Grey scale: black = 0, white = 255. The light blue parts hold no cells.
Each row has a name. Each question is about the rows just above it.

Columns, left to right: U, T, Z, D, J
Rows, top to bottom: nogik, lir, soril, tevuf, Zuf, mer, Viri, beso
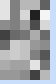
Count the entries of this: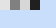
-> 4
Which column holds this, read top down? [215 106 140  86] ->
J
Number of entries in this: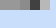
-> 5
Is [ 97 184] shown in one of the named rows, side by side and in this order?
no
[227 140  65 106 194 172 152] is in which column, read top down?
U
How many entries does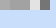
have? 5

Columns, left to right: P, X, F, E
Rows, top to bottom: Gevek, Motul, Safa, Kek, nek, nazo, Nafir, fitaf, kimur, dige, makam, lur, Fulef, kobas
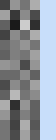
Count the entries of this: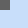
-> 1
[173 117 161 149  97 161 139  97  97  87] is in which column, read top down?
E
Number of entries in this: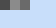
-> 3
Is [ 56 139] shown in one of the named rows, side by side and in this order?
yes
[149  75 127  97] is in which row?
lur
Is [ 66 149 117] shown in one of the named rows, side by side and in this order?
yes

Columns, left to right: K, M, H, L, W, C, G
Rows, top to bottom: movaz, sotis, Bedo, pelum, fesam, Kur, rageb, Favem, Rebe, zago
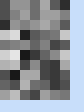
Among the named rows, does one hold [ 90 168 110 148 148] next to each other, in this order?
no
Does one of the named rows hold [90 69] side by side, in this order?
no

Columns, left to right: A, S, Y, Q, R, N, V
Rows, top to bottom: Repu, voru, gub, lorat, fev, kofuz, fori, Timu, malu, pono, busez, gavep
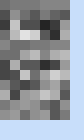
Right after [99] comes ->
[88]
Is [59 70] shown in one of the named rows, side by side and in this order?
no
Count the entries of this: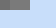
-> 3

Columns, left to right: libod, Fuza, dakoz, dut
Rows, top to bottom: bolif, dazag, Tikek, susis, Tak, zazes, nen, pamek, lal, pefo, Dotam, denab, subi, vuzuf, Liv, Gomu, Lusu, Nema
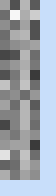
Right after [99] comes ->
[109]
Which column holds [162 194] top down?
dakoz
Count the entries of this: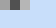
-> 3
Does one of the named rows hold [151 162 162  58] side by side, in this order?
yes

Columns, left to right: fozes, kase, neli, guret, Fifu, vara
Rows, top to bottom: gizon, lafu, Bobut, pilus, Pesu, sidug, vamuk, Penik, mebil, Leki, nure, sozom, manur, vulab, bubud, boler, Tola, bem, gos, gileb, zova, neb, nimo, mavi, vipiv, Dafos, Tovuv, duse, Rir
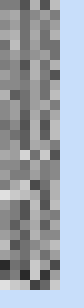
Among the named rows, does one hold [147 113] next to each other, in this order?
no
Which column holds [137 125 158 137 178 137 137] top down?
fozes
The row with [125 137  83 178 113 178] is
vamuk
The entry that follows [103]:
[201]
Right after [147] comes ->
[158]

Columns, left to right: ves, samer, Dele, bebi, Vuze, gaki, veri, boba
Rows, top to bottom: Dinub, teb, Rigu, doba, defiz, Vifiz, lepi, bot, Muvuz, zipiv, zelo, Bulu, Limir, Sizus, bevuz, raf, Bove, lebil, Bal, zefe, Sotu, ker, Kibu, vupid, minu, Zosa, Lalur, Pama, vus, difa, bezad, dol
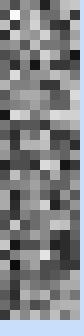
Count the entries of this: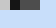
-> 4
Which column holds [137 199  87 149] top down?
Dele
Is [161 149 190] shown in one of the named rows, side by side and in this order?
no
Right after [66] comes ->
[128]
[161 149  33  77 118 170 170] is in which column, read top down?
ves
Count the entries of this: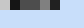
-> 6

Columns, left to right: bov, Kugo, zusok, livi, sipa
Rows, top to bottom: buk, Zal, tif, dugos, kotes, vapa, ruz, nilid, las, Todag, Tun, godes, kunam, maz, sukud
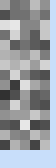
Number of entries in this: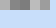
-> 5
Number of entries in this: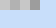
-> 4
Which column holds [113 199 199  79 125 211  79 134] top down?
sipa
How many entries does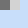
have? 2

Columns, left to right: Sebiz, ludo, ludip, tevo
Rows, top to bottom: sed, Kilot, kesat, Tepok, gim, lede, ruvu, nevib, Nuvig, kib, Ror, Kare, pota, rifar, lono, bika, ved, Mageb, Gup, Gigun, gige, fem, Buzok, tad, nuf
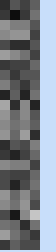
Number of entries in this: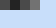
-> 4
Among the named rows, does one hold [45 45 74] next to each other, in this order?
no

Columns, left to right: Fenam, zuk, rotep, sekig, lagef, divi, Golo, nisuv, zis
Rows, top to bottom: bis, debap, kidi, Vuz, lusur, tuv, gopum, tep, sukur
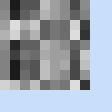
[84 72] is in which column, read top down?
nisuv
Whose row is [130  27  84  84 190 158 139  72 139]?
bis
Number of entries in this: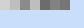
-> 7
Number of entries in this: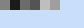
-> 6

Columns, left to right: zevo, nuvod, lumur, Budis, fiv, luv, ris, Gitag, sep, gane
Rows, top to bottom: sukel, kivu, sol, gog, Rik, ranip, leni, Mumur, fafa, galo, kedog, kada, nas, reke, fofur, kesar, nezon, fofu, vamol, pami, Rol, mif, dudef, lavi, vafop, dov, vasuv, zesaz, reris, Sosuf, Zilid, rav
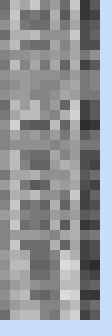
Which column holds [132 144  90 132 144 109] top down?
fiv
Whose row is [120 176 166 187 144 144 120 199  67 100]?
pami
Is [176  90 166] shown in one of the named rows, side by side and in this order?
no
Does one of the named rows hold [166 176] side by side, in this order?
yes

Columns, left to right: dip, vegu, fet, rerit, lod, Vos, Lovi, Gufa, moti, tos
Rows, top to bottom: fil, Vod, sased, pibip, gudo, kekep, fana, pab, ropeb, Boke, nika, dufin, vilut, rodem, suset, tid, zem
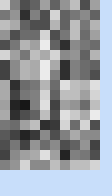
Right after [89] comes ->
[66]
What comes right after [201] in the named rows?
[170]
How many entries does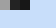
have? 3
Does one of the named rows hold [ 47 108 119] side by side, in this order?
yes
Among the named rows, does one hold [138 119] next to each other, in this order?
yes

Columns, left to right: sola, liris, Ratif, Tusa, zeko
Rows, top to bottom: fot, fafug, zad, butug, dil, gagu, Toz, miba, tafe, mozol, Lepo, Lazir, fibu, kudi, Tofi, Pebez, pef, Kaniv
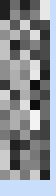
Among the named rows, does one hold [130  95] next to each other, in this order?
no
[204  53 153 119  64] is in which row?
Pebez
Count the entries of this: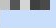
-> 5
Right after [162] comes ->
[243]
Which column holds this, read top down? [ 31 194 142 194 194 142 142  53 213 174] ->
sola
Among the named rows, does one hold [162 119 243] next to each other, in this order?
no
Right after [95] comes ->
[130]

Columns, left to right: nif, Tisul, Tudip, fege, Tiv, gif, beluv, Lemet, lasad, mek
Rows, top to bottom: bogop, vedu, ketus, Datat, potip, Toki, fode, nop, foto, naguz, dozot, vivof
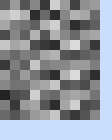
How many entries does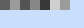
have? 7
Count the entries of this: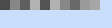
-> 10
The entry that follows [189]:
[207]
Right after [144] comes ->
[155]
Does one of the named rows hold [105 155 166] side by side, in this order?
yes
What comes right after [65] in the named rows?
[144]
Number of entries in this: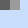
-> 2

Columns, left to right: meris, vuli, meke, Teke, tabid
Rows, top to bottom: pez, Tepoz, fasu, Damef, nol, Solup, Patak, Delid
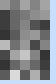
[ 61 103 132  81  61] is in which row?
fasu
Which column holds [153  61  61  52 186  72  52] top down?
meris
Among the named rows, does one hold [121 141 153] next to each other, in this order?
yes
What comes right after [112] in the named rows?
[153]
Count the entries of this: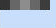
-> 5

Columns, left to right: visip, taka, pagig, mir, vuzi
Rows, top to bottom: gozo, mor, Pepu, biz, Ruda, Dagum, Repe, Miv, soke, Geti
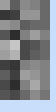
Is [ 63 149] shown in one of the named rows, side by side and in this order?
yes
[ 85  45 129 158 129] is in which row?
biz
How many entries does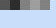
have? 5

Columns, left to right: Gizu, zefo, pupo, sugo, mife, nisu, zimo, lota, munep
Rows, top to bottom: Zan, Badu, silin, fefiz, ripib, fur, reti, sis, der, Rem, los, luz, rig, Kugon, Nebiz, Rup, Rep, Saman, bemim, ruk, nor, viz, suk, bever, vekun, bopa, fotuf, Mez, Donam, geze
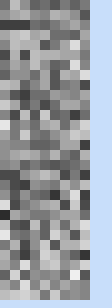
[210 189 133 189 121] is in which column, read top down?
mife
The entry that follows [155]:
[144]
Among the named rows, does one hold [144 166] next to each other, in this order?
yes
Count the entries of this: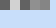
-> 5
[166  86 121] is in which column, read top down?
zefo
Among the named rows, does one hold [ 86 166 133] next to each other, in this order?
no

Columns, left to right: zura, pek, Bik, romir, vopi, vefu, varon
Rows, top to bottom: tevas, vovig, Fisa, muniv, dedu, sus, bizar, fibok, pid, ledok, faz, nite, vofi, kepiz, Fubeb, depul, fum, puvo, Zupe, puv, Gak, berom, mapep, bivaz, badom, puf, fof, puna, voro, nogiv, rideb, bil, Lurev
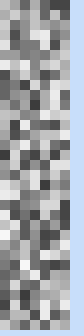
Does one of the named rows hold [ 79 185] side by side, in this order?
yes
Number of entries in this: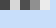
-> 5
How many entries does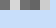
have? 5

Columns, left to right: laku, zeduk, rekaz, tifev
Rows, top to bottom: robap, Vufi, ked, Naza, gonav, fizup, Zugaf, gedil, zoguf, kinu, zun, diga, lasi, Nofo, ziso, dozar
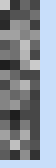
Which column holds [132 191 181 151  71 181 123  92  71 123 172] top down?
rekaz
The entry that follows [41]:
[151]
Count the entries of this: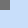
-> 1

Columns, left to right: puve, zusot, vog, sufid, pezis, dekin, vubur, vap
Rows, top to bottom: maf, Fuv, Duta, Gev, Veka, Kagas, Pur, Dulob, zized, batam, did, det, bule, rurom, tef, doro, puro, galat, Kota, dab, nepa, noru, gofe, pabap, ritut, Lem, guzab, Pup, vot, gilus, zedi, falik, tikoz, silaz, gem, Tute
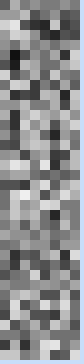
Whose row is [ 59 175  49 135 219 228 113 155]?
gem
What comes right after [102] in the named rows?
[38]
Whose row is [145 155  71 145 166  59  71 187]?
doro
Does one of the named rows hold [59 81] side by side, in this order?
yes
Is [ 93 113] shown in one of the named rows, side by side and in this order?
yes
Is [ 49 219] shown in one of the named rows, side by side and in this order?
yes
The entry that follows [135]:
[219]

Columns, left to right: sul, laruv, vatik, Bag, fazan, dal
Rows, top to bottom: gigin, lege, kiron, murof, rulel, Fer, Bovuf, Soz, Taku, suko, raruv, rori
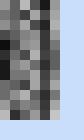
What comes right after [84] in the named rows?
[25]
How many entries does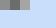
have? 3
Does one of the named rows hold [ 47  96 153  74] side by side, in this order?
no
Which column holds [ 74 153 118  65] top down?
vatik
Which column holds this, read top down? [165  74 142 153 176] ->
Bag
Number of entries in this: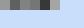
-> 6
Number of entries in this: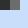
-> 2

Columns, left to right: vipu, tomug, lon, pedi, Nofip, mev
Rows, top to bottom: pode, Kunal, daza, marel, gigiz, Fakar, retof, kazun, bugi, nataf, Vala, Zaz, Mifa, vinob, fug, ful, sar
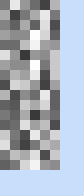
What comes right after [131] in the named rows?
[97]
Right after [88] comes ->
[201]

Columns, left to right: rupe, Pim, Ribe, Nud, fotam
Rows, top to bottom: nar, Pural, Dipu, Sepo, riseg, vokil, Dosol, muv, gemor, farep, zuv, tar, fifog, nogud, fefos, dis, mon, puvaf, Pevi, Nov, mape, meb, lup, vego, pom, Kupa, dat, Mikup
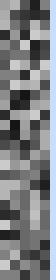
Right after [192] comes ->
[105]
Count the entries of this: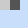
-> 2
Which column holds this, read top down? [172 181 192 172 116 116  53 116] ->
Nud
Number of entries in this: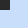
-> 1
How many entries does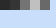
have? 5
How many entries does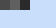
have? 3
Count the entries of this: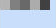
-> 5

